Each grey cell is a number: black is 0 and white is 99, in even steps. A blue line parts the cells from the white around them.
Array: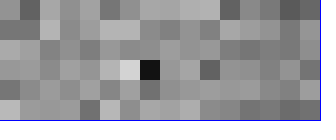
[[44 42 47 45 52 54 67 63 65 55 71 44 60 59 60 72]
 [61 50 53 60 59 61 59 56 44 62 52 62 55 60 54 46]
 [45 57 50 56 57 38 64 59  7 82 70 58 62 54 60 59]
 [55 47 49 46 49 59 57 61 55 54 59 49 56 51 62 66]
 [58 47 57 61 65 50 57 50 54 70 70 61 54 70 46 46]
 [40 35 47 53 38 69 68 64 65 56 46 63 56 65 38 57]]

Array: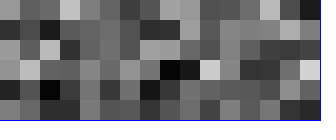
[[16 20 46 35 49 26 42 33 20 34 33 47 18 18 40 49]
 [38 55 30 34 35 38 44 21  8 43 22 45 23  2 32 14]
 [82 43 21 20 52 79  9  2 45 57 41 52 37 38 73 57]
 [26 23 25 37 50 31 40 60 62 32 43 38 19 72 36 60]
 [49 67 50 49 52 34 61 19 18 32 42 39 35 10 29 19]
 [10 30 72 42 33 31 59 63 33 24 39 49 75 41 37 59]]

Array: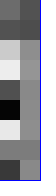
[[53 22]
 [48 48]
 [55 90]
 [54  2]
 [53 31]
 [58 92]
 [55 79]
 [30 32]
 [32 42]]

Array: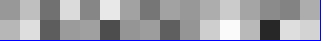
[[82 86 15 72 97 80 58 37 61 58 30 62 60 36 86 71]
 [67 51 54 64 79 67 59 63 46 63 90 52 85 44 74 59]]

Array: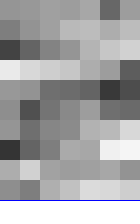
[[80 84 85 75 68 49 55]
 [57 65 62 61 63 81 67]
 [95 93 65 66 49 39 20]
 [84 72 69 54 52 43 58]
 [41 43 61 53 45 31 55]
 [30 22 39 42 43 57 59]
 [36 61 67 77 80 84 91]
 [81 77 70 58 51 39 26]
 [73 67 73 72 62 57 49]
 [61 40 65 61 62 59 58]]

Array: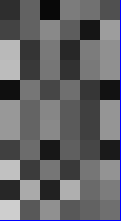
[[43 38 34 56 34 80]
 [48 41 68 13 66 15]
 [57 46 22 46 23 75]
 [10 27 37  9 42 25]
 [58 25 35 53 39 59]
 [58 25 35 52 39 59]
 [ 7 21 43 27 46  6]
 [56 47 19 46 22 73]
 [56 48 15 47 20 72]
 [61  8 36 53 38 26]
 [31 44 48  3 38 18]]

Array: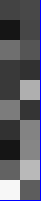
[[36 96]
 [72 38]
 [52  8]
 [51 19]
 [20 48]
 [68 22]
 [19 22]
 [33 43]
 [27  8]
 [28 26]]

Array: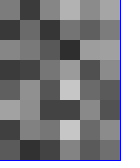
[[43 35 51 26 19 35]
 [54 41 77 46 50 25]
 [32 53 26 26 55 63]
 [35 41 77 33 56 37]
 [54 31 60 46 26 23]
 [62 61 18 34 47 52]
 [48 37 45 21 41 22]
 [64 54 69 52 23 48]]
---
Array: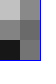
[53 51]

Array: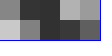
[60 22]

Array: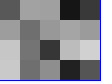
[22 64 21 43]

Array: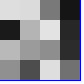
[ 8 88 60 56]

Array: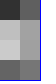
[37 74]

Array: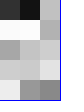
[75 98 65]

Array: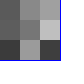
[62 46 23]

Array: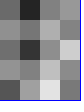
[59 68 20 57]
